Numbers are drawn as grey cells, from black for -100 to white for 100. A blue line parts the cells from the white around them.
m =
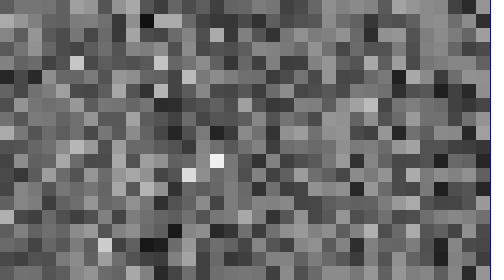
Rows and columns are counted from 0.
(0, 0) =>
-27
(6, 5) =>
-42
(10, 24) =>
12
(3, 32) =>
-19
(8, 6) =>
16
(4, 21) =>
-50
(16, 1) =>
0
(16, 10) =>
-15
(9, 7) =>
-7
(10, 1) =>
-34
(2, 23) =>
1
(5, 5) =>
-20
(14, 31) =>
-46
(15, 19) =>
-60
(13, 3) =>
-34
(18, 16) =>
-57
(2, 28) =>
17
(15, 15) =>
-7
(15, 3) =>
-18
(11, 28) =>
-44
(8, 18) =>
6
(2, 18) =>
-34
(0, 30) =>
9
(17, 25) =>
-64
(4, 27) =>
-27
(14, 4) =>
-23
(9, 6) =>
-43
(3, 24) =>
-44
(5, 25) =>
-43
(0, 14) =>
-27
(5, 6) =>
-4
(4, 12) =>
-20
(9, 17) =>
8
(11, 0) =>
-47
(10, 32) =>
-49
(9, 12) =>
-71
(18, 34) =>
-51

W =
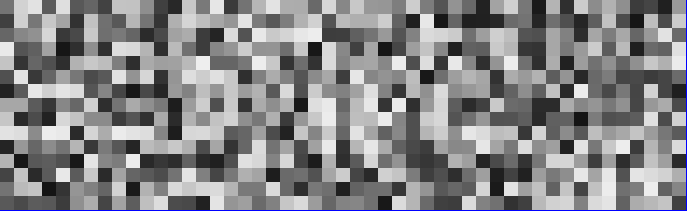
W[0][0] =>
-9
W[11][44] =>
-65
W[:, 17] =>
[-10, 79, -35, 60, -7, -63, 22, -59, 12, -20, -19, 76, 38, -5, 25]
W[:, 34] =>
[-73, -74, 24, -26, -63, 30, 28, -50, 18, 72, 80, -71, 25, 67, 2]
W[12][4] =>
82
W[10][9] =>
-71
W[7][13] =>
22
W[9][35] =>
48
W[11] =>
[41, -83, -31, -27, -37, -81, 79, 5, -3, 85, -68, -57, -65, -23, -67, -75, -37, 76, 69, 3, 69, -47, -78, 38, -64, -29, 67, -14, 15, -50, -58, -49, 40, 25, -71, -42, -16, -60, -7, 67, 67, 22, -51, 24, -65, -28, 52, 25, -68]
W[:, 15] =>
[80, 30, -72, 6, -21, 76, 18, -38, 52, 57, 30, -75, -46, 71, 79]
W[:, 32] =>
[15, -21, 59, -75, 82, 24, 9, -27, -34, 12, 7, 40, -64, -19, -52]
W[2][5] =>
-43
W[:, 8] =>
[53, -31, -5, 73, -1, 77, -46, -9, -53, 84, -32, -3, 28, 65, 28]
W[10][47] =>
0
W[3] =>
[83, -34, -25, 28, -83, -63, 12, -62, 73, 70, 41, -64, 46, -12, -53, 6, 17, 60, 15, 16, -14, 55, -82, 70, 7, -50, 30, -83, -45, 24, 53, 6, -75, -24, -26, 58, 43, -57, -59, 31, -5, 21, 60, -28, 46, -76, -17, -24, 76]
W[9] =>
[77, 73, 9, 86, 83, -67, 67, 35, 84, 78, 73, 5, -77, 69, 70, 57, -29, -20, 25, -40, -73, 55, 4, 58, -20, 77, 29, -24, 7, -38, 42, 60, 12, 80, 72, 48, 52, -57, 66, -26, 10, -31, 49, 20, 32, 54, 22, -7, -29]
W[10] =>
[-72, 19, -19, 10, -9, 42, -56, -4, -32, -71, 47, 38, 57, 38, -40, 30, -59, -19, 72, -10, 29, -42, 26, 83, -60, 43, 80, 34, -24, -43, -52, 28, 7, 8, 80, 29, -5, 72, 11, 25, -74, 77, -6, 57, 86, -54, 42, 0, 71]
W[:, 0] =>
[-9, -50, -20, 83, 54, -37, -73, 31, 55, 77, -72, 41, -47, -10, -30]
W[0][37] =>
-7
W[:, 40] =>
[-63, -38, 1, -5, -74, 16, -69, 35, -24, 10, -74, 67, 11, 54, 67]
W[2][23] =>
-52
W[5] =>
[-37, 78, -55, -21, 28, -7, -41, -30, 77, 15, 68, -60, 17, 74, 61, 76, 56, -63, 0, 35, 1, -33, 9, 32, -52, 80, 5, 15, 5, 48, -81, -13, 24, 42, 30, -61, 35, 21, 40, -27, 16, -69, -18, -3, -46, -43, -53, -46, -16]
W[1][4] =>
29
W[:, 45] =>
[-53, -83, -20, -76, 13, -43, -46, -45, -27, 54, -54, -28, 79, -2, 35]
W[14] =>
[-30, -42, -28, -31, -53, 13, 36, -46, 28, -27, 50, 73, -40, -43, -74, 79, 17, 25, -17, 1, 55, 71, 22, -20, 3, 5, -12, -81, 72, 42, -17, -50, -52, 72, 2, -11, -61, -50, 45, 64, 67, 1, 71, 79, -23, 35, 44, 54, -50]
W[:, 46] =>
[-46, 49, 20, -17, 56, -53, 65, 19, 76, 22, 42, 52, 72, 86, 44]
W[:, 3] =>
[-29, 56, 68, 28, -37, -21, 62, -57, -73, 86, 10, -27, -29, -84, -31]
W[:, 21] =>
[35, 40, 81, 55, -14, -33, -37, -81, 18, 55, -42, -47, -12, -64, 71]

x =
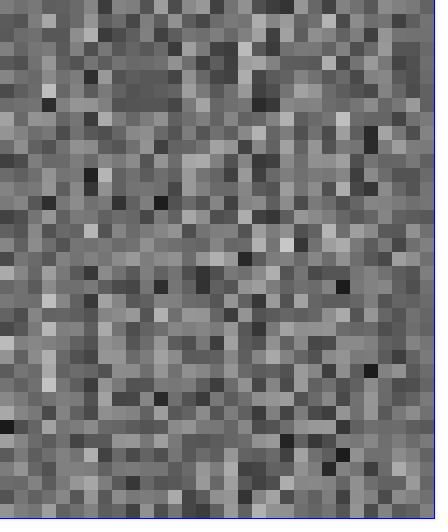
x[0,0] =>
-3
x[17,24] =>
34
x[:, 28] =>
[0, -49, -10, -33, -47, -30, -20, -7, -47, -7, 23, -20, -35, -19, -4, -24, -31, -45, 24, -27, -25, -21, -34, -30, -29, -51, 14, -40, -33, -5, -15, -3, 10, 34, -23, 9, -30]
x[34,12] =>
-31
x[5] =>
[4, -12, -18, 8, -12, -3, -64, 20, -36, -27, -31, -31, -46, 14, -19, -45, -49, 36, -45, -29, -23, 2, -11, -31, -17, -43, 2, 6, -30, -38, -17]
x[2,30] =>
-11
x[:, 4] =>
[-25, -27, -32, -30, -25, -12, -19, 0, -21, -40, -11, -17, -9, -26, -7, -25, -18, -35, 1, -6, -13, 5, -21, -1, -6, -18, -23, -8, -1, 3, -9, -12, 1, 0, -5, 6, -24]
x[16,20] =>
12
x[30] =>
[-80, -38, -21, 27, -9, -3, 8, -18, -20, -28, -34, -30, 8, 15, -6, -7, -20, 6, -40, -35, -14, 14, 19, 20, -58, -24, -13, -16, -15, -26, -30]
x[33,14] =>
18
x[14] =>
[-4, 4, -32, -63, -7, 10, -12, -5, -60, -24, -1, -77, -36, -17, -34, 4, -49, 3, 8, -26, 10, -41, -4, -15, -37, -21, 4, 2, -4, -13, -8]
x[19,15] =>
-38
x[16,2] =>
7
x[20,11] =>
-64
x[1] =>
[-29, -34, -2, 31, -27, -17, 16, -27, -16, -44, -1, -28, 14, -28, -44, -15, -5, -9, 36, 4, 21, -22, -12, 41, -42, 10, -14, -9, -49, -26, -10]
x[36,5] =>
-13
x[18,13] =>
-15
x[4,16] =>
-50
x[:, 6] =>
[4, 16, 38, -38, -9, -64, -29, 15, -53, -31, 9, -17, -74, -58, -12, -7, 43, -11, 1, -56, -5, -55, -35, -26, -36, -46, -21, -52, -36, -42, 8, -31, 37, -2, 30, 17, 1]
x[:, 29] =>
[-5, -26, -11, -33, -37, -38, -40, 21, -11, -39, -3, -6, -35, -34, -13, -28, 14, -13, 11, -34, -38, -24, -11, -14, 3, -22, -30, -38, -23, 10, -26, -15, -1, 10, 21, 0, -25]
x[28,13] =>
-36
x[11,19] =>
-50
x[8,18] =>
-19
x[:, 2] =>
[-6, -2, -12, -8, -11, -18, -16, -10, 15, -14, -24, -1, -13, -6, -32, -9, 7, 10, -17, -19, -29, -14, 4, -4, 6, 9, -16, -12, -21, -6, -21, -16, -27, -20, 2, -24, -8]
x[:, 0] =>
[-3, -29, -30, 0, -30, 4, -41, -15, 27, 16, -16, -50, -16, 3, -4, -48, -24, 5, -42, 33, -19, -6, -22, -43, 47, 15, -28, -10, 7, 32, -80, 25, -29, -3, -15, -35, 16]
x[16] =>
[-24, -33, 7, -36, -18, -22, 43, -35, 4, -16, -4, 5, 15, -39, -10, -1, 0, -35, 23, -3, 12, -37, -23, 42, -14, 24, 8, -30, -31, 14, -12]
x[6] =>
[-41, -26, -16, 49, -19, 2, -29, -4, -24, -35, -31, -27, -22, 24, -5, -31, -12, 19, -49, -39, -9, 27, 17, -16, -27, -36, -43, 3, -20, -40, -24]
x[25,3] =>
37
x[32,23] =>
-26
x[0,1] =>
-12
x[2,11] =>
-49
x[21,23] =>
-27
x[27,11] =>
-4
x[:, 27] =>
[9, -9, 17, 20, -6, 6, 3, -19, -21, 29, -4, -21, -15, 9, 2, 4, -30, -6, -43, -11, 5, -34, -20, -39, -24, -29, 2, -16, -17, -30, -16, -13, -12, -16, -23, -41, 3]
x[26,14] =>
5
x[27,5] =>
-26
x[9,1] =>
2

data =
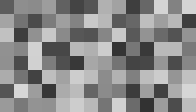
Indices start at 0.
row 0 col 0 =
-27
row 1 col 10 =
49
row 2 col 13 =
16
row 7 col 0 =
21
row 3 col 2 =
65
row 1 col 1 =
-10
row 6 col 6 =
-21
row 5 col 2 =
-48
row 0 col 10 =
-19
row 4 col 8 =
-9
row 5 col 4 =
27
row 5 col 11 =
60
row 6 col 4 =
34
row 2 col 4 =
8
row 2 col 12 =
-35
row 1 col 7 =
44
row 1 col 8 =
-30
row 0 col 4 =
-24
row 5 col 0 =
35
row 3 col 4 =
-44
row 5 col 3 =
49
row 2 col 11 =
-17
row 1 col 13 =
-51
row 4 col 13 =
6
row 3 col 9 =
-7
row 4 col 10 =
-44
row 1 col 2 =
-41
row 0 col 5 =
-47
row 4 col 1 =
-41
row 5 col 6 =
48
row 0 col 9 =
-51
